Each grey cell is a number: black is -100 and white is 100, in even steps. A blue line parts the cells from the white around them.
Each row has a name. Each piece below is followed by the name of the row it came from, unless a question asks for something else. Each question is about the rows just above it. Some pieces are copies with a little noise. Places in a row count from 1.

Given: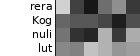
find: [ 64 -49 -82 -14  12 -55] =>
rera
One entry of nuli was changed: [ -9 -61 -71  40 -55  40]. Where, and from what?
6, [35]
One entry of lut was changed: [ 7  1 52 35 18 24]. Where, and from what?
4, [40]
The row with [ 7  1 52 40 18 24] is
lut

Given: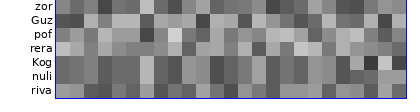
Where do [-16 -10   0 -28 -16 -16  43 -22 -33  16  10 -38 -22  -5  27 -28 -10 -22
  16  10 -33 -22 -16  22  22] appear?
nuli
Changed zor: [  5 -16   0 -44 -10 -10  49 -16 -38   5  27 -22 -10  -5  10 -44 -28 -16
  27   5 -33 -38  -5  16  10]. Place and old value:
6, [-16]
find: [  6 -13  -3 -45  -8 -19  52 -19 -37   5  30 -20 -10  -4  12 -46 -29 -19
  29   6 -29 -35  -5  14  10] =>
zor
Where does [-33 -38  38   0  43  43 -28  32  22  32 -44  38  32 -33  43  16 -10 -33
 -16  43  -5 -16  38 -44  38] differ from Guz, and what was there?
21, [-10]
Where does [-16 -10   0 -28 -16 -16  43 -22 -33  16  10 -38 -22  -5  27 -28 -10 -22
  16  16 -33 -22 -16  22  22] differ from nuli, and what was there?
20, [10]

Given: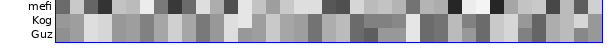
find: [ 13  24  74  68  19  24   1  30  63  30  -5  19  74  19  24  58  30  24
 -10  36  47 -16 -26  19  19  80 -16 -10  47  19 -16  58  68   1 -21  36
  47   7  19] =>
Guz
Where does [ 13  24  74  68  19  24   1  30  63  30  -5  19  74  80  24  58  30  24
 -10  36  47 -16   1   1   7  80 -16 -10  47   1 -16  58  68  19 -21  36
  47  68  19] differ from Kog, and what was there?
1, [19]
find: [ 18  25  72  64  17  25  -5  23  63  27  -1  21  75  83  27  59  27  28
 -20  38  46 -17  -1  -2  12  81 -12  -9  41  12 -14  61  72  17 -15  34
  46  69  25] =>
Kog
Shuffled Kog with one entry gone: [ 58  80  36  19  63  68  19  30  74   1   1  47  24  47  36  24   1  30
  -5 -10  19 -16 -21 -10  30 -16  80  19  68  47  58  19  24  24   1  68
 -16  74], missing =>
[7]
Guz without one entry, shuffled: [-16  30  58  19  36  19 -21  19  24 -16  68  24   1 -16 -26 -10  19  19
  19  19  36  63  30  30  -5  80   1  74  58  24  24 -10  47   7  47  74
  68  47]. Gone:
[13]
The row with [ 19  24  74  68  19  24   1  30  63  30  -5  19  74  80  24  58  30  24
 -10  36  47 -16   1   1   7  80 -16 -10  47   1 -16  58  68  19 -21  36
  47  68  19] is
Kog
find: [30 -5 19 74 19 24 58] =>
Guz

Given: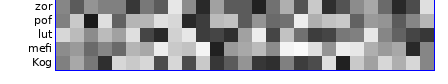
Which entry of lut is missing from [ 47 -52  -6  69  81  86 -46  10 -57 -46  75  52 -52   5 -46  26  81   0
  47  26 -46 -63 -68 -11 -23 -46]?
[64]
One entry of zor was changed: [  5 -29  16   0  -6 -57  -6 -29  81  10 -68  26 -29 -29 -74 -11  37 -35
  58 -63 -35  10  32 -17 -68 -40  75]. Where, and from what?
5, [0]

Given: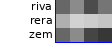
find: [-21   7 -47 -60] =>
zem
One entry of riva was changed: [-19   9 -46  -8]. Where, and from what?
3, [-40]
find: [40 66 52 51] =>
rera
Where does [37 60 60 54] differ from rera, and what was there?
2, [65]
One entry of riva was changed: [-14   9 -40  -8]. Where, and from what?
1, [-19]
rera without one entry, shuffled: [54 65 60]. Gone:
[37]

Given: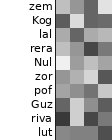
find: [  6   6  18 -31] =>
lut
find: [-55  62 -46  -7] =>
riva
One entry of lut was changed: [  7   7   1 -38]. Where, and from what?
2, [1]
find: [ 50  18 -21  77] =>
zem
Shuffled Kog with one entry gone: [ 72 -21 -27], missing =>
[-16]

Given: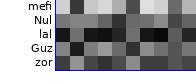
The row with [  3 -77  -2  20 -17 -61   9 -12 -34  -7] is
Guz
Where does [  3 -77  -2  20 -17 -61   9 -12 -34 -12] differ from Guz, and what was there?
10, [-7]
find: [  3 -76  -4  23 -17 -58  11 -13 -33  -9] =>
Guz
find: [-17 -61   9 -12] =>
Guz
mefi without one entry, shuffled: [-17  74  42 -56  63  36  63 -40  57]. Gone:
[69]
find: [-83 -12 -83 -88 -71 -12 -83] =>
lal

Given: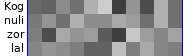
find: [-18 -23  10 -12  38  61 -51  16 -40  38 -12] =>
Kog
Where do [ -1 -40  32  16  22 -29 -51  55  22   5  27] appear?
zor
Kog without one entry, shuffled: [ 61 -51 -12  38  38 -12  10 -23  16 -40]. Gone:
[-18]
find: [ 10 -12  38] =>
Kog
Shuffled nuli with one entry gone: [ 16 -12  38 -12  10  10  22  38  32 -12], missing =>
[-6]

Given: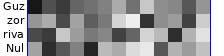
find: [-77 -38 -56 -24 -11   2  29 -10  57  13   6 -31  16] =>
Guz
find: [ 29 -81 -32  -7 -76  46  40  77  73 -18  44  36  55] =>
Nul
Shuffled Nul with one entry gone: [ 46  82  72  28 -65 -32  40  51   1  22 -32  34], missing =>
[-71]
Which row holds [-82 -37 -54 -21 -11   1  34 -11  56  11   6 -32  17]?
Guz
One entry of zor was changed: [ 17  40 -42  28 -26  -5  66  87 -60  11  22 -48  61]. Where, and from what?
2, [34]
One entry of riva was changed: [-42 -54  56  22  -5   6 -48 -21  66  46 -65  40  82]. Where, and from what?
13, [77]

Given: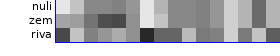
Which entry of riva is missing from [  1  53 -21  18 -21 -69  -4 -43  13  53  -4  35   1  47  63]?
[-26]
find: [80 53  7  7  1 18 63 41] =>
zem

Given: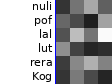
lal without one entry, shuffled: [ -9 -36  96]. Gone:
[48]
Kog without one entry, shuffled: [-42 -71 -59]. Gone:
[-4]
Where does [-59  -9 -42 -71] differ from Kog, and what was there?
2, [-4]
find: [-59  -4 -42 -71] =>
Kog
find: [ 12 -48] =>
lut
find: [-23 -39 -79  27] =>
pof
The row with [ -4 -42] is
Kog

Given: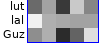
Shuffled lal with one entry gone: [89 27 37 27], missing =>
[32]
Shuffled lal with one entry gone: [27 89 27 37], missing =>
[32]
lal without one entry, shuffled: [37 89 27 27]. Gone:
[32]
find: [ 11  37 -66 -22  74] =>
Guz
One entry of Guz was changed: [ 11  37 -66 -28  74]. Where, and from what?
4, [-22]
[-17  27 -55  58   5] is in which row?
lut

